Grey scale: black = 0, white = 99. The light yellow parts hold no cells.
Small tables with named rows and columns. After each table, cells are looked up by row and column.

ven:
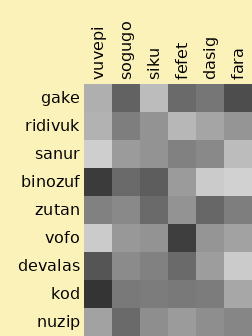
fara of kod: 65
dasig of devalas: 61
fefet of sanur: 50
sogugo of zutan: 53
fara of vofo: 63
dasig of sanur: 53
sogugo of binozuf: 41
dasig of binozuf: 79
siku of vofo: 57
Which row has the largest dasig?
binozuf

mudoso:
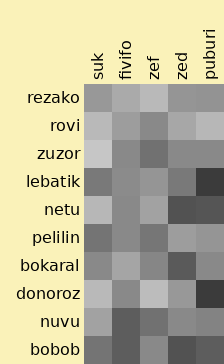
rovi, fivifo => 61
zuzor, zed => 53
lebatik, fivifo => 54
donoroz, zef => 73
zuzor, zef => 44
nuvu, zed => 53
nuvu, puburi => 51
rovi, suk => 72
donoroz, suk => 72
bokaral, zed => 35
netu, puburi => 33
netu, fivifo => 53
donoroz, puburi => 23
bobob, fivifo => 36
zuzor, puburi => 53

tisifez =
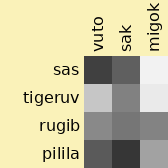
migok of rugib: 51
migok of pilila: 63
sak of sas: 37
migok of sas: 94
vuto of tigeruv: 77
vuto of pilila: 35
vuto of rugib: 53
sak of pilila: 21
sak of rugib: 46
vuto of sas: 25
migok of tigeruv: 91
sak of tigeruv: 50
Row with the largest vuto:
tigeruv

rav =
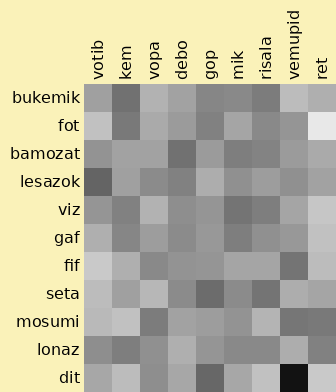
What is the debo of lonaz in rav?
68
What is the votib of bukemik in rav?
62
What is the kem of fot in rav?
47
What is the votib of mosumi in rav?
72
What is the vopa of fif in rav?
53
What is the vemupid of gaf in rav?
59
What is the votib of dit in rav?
65
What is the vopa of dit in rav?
55
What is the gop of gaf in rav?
59
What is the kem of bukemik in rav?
44
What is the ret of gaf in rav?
75
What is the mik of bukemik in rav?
53
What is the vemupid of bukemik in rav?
73

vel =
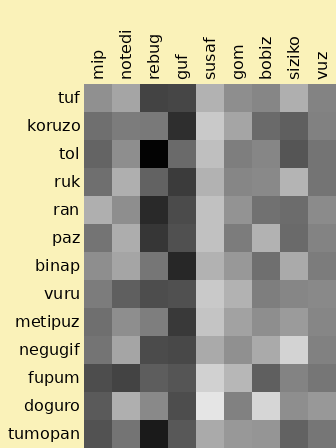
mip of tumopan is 32
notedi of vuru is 37
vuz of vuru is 53
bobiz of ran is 44
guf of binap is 15
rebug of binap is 46
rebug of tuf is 26
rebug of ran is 16
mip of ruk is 43
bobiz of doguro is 83
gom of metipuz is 63
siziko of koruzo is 37
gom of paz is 48
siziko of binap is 66
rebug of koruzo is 47
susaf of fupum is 81
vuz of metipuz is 52
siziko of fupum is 51
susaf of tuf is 69

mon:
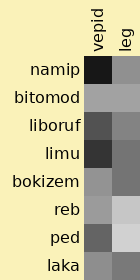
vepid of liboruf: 32
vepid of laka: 55
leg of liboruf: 51
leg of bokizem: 45
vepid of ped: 39
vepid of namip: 9
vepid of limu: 20

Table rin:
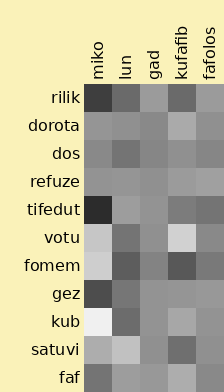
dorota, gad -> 53
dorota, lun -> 56
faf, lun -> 61
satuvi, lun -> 75
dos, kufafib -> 56
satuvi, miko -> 67
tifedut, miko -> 17
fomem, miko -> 80
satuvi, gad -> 56
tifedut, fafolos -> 45
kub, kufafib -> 65
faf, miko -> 45
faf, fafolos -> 53
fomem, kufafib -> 34
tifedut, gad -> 57
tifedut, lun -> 61
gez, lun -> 46

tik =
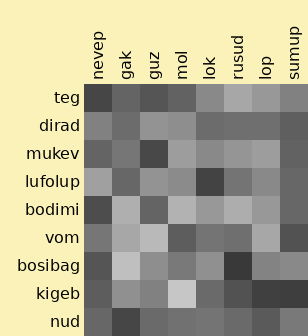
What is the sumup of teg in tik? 50
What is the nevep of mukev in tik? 39
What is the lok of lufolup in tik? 26
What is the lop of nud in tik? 35
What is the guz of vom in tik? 72
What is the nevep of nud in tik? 40
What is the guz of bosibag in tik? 55
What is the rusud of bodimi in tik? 67
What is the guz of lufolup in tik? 57
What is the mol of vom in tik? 36
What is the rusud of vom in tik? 43
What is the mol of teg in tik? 38
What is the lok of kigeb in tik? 41
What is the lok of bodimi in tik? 59
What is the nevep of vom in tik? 46
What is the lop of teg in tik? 59
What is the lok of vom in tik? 45

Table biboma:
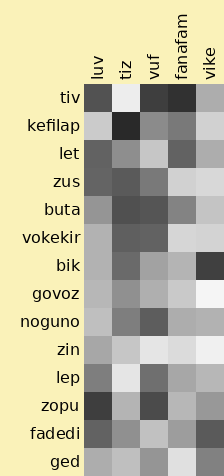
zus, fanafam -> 81
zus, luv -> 39
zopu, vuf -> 29
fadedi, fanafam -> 61
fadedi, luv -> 38
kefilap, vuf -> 54
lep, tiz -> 89
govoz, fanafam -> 78
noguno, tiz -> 49
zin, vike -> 93
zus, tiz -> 35
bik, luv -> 69
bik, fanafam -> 70
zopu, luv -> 24
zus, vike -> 84
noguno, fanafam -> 67
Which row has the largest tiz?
tiv

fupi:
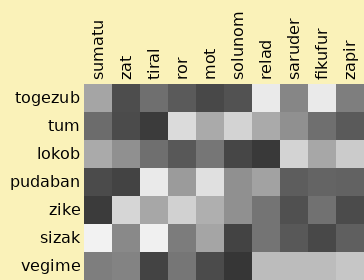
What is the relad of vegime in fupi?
73
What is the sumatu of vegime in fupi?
49
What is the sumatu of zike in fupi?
23
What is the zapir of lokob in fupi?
79
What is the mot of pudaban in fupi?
87
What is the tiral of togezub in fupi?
43
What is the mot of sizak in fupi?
64

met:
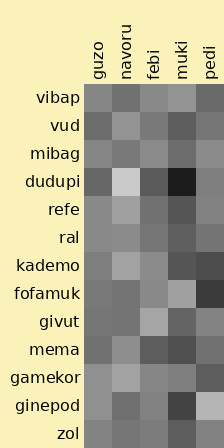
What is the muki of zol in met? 36
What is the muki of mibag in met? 42
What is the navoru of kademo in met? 63
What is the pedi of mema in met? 44
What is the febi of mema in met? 36
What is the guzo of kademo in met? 49
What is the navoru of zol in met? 46
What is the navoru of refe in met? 62
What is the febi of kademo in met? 54
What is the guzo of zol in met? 51
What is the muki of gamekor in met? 49
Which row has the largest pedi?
ginepod

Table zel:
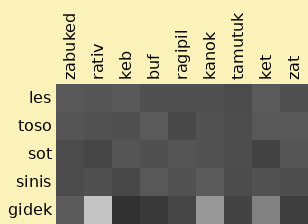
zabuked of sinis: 29
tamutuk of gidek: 26
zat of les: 31
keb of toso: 31
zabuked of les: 34
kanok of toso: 32
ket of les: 35
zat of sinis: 30
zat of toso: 34
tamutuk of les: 29

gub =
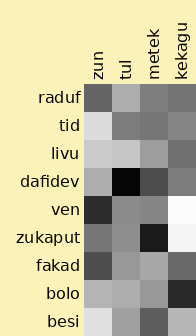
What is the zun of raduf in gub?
39
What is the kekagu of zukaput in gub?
95
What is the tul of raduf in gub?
67
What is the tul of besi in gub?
62
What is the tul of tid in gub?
48
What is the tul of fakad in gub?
59
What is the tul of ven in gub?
54
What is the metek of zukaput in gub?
10
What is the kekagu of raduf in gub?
45
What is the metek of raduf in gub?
49
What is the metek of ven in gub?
52
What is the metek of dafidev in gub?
30
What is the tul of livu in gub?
77
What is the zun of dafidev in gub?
67
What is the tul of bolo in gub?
67
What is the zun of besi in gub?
87
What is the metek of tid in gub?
46
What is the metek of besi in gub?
36
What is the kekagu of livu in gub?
44
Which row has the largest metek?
fakad

